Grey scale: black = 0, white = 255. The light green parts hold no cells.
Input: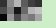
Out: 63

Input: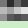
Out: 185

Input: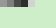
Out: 211

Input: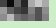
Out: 169

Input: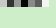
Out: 138

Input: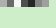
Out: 38
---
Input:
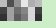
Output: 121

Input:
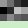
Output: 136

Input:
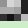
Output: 20

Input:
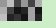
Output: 20

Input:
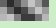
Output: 59

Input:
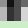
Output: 50
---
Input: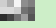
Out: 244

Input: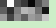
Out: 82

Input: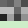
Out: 129

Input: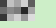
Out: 165

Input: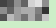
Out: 142

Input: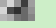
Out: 146

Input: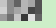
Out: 99
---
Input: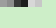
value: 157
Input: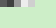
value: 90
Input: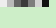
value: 238
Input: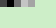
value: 70
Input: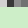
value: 209
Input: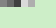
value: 131
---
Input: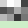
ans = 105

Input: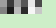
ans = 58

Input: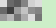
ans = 62

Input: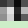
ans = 226

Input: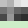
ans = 140

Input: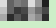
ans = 99

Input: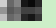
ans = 89

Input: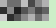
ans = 137

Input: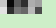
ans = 9

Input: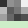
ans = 92
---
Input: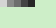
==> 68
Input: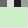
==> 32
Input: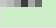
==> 169
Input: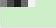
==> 104
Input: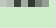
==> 124
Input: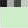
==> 73
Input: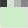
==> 179
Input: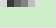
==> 131
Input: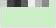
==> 183
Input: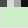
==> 163
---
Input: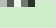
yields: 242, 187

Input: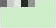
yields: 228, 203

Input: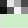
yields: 244, 229

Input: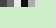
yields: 233, 173

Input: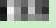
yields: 243, 215

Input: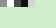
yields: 251, 211
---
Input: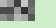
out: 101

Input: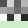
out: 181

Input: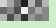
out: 180

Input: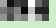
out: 61

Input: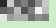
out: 201

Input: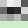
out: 88
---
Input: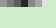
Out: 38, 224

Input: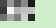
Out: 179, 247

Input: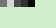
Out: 75, 214

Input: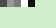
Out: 123, 255

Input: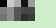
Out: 85, 202

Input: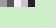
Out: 243, 243

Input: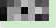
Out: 8, 200
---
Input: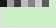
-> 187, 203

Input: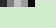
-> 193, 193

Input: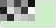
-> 168, 251

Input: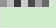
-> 205, 205

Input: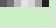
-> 227, 227

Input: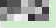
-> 173, 244

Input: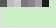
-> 120, 203

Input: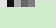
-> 173, 227
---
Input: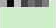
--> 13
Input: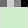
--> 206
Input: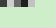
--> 207
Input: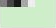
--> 69
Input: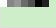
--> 135
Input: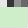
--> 54
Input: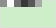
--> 253
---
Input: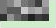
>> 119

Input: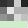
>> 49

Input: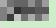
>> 170

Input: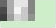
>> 102

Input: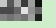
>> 198

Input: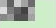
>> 176
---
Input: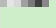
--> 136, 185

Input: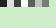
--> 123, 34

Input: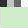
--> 247, 48

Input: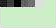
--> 223, 31

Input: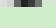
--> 115, 221

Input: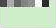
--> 43, 73

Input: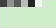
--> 245, 63

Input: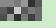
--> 91, 78
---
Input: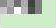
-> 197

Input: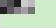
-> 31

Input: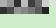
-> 49

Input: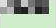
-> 158

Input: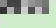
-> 51

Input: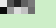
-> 10

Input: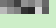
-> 185

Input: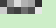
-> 204
